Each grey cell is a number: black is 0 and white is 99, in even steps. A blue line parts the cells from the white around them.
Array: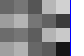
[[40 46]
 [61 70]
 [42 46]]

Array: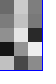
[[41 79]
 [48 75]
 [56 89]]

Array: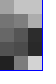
[[63 76]
 [45 49]
 [40 33]]

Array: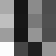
[[66  8]
 [74  9]
 [61  8]]

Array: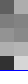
[[37 67]
 [49 51]
 [57 53]]

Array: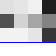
[[87 89]
 [31 82]
 [94 94]]

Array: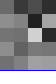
[[41 22]
 [55 51]
 [45 44]]

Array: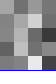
[[64 44]
 [51 65]
 [52 70]]

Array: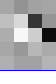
[[65 57]
 [74 84]
 [67 96]]
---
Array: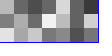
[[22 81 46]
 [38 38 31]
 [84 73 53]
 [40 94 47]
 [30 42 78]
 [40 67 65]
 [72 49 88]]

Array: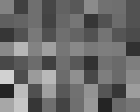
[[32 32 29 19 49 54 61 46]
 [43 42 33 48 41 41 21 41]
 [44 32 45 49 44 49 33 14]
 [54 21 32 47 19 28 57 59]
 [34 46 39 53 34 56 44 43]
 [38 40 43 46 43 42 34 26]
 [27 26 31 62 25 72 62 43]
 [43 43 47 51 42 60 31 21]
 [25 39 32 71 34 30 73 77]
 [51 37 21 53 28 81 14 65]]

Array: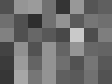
[[37 43 49 39 34 32]
 [33 46 30 40 46 44]
 [59 35 78 58 32 35]
 [20 57 28 39 43 37]
 [44 44 34 57 57 57]
 [60 18 40 32 39 46]
 [58 31 31 56 60 65]
 [31 43 50 26 23 21]]

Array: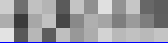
[[36 37 76]
 [40 49 72]
 [77 60 75]
 [57 49 72]
 [87 64 82]
 [56 68 67]
 [76 53 59]
 [35 27 74]
 [70 75 36]
 [75 65 71]
 [43 23 34]
 [80 67 88]]

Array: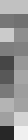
[[75 44 55 50 59 64 61 63 82 93]
 [75 46 79 49 27 34 47 70 62 15]]

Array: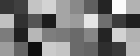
[[69 12 69 72]
 [97 23 82 22]
 [14 43 14 18]
 [37 89 52 39]
 [53 60 41 41]
 [64 64 47 76]
 [82 11 49 79]
 [76 33 71  6]
 [25 19 12 39]
 [21 75 48 61]]

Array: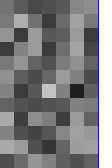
[[55 47 23 27 38 29 37 48 38 59 62 38]
 [52 63 60 64 56 50 12 50 60 62 61 31]
 [34 41 36 43 48 60 50 34 24 52 39 37]
 [31 23 34 23 32 40 75 32 49 33 21 50]
 [28 44 60 60 38 29 34 29 55 26 31 58]
 [35 67 23 51 58 36 23 32 24 31 60 41]
 [45 47 58 23 47 56 51 38 66 51 66 30]]

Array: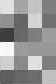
[[49 44 61 59 49 74]
 [76 82 49 59 87 42]
 [64 39 40 60 53 40]
 [87 56 24 96 80 37]]
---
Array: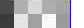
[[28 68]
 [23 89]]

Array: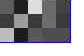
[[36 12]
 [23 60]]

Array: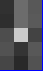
[[19 42]
 [18 42]]

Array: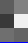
[[36 50]
 [22 93]]

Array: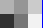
[[69 58]
 [19 46]]

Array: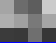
[[64 42]
 [68 62]]

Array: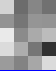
[[82 42]
 [57 46]]

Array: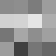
[[54 55]
 [81 82]]
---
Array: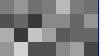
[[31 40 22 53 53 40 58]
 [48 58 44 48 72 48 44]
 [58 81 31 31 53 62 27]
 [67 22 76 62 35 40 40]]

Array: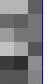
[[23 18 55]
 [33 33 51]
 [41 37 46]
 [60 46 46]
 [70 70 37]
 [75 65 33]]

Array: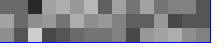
[[41 41 16 63 67 59 71 37 63 45 63 45 50 50 33]
 [55 33 80 28 33 41 45 45 50 28 59 63 67 55 50]
 [63 41 55 59 45 67 55 59 50 37 37 59 28 33 33]]

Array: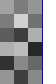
[[19 53 40]
 [36 24 68]
 [48 81 44]
 [58 24 53]
 [63 48 58]
 [68 73 15]]

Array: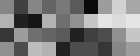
[[21 61 43 39 35 13 25 30 56 77]
 [52 25 52 39 47 35  4 61 81 65]
 [56 30 73 69 13 30 30 21 52 61]
 [69 13  8 69 43 56 77 89 85 89]]

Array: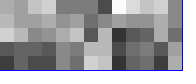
[[24 39 29 29 53 43 81 76 20 39 43 24 67]
 [34 39 39 34 53 48 72 72 29 43 48 34 62]
 [67 62 76 81 48 48 48 29 98 85 76 81 53]
 [72 62 62 67 57 62 43 53 62 57 57 67 53]
 [81 72 53 57 67 76 34 72 20 34 39 67 43]]

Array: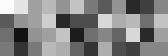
[[35 57 62 80 16 30 30 84 67 72 43 76]
 [43  7 57 62 76 11 43 52 39 84 16 62]
 [47 20 47 72 67 39 20 67 30 25 52 52]
 [98 89 62 72 57 76 47 35 57 16 25 52]]
